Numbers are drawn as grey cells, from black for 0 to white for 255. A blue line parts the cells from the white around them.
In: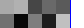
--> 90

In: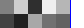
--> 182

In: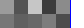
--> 139

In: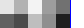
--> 113

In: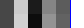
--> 92

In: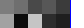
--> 59
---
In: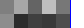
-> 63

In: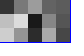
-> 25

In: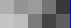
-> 124

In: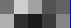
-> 26

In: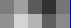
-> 182

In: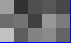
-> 64

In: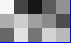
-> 160

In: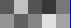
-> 135
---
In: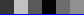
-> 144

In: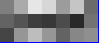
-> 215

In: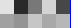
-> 212

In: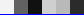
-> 207

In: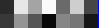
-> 230

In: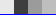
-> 190

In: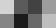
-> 190
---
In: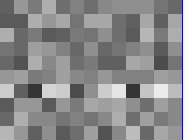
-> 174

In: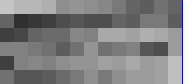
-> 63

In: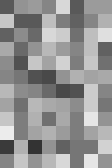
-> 97

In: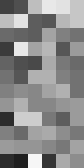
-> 106

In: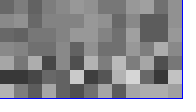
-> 104
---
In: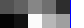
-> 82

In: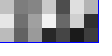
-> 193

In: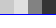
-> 202

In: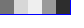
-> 116

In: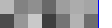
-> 185

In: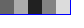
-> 101
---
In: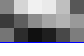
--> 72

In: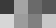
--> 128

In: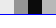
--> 11

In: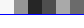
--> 169

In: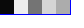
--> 213

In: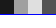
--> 223

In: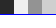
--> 147
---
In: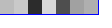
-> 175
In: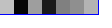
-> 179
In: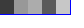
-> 199
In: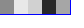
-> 166
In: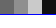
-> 17
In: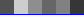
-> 54
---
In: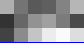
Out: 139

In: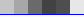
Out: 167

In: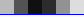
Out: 83

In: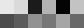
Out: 91

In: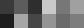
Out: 166

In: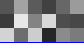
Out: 109

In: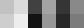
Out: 237

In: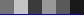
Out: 196
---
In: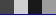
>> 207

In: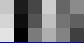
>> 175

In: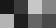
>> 31

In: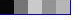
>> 202

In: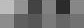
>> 122

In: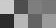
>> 183

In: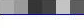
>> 67

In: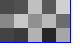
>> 178

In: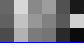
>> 117

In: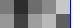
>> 158
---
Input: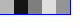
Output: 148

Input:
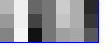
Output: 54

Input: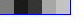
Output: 124

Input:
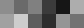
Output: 59

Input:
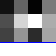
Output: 43

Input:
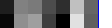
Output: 30

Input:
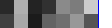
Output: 41
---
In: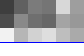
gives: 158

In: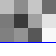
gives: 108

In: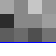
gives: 150

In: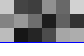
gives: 210

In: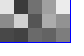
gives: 236

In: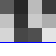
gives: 59

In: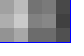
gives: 72

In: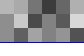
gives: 176

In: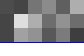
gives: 174

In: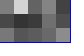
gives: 66
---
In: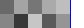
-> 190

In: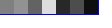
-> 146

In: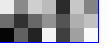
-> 243

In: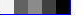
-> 139

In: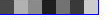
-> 177

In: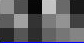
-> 161

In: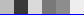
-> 218
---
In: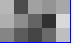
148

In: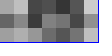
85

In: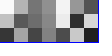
151

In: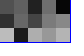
110

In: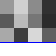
139

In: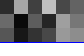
72
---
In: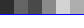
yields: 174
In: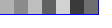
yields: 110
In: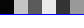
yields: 153
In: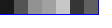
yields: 96
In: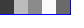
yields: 106
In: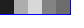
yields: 109
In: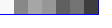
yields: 61
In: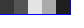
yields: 30
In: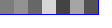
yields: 82
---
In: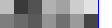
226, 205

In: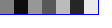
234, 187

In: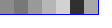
210, 182

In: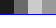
203, 153

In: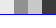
234, 200

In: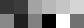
255, 213
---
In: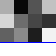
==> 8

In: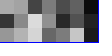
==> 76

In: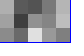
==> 83

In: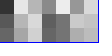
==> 237

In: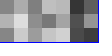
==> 185

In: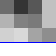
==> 52

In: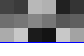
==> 177

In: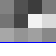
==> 81

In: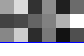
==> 141

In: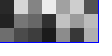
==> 161
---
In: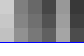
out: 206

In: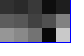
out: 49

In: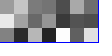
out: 156

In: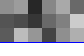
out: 143

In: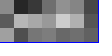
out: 139

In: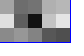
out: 164
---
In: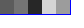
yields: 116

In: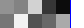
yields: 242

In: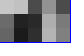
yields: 27

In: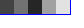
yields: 114

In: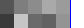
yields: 198

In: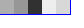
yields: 151

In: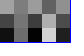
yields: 109

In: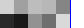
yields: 25

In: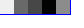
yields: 105
